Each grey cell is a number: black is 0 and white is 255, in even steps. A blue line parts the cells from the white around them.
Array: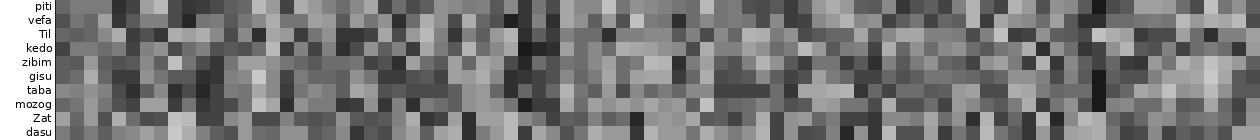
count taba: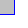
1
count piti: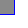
8
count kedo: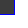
2
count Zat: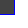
9

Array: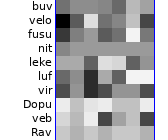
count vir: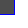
3
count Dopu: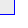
3
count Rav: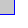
4
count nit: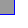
6
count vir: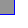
3
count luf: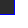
1
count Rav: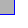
3

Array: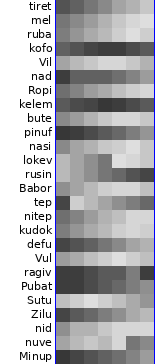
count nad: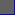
3
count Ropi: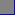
1
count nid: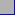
2
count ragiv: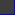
3

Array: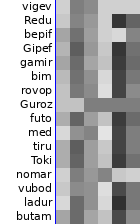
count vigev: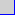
4
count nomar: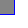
1
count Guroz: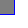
4

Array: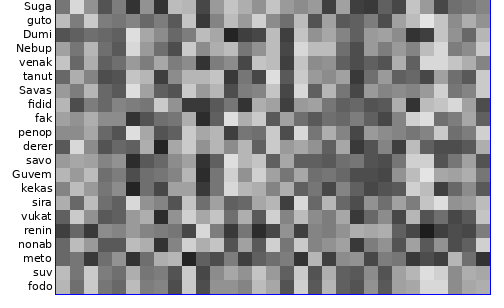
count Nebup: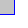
0
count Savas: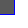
1

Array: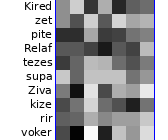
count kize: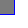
0
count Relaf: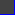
2
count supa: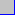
3

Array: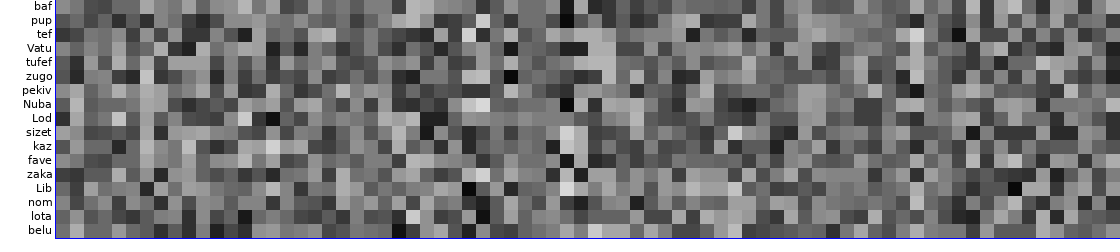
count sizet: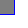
6
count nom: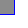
7

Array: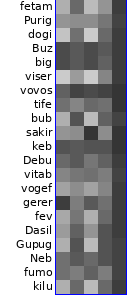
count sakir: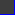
0
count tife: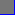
0

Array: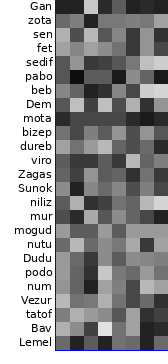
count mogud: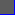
3
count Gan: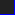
4
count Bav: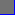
1
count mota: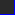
3
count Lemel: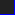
3
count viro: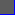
2

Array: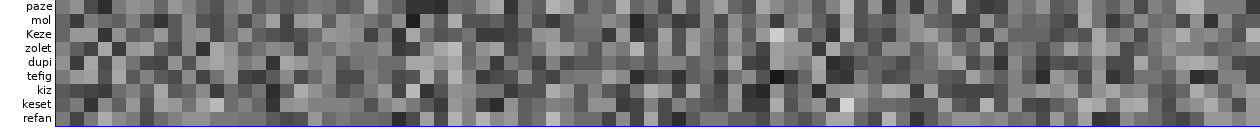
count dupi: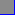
5
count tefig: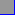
4
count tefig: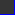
3
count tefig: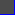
10

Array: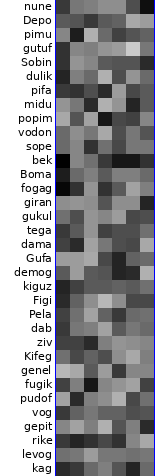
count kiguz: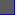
3
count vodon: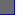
1
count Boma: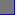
0
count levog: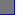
4

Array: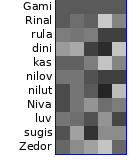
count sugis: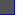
1
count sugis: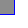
2
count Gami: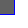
0
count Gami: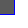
5
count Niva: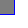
1
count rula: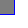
2
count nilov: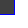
2

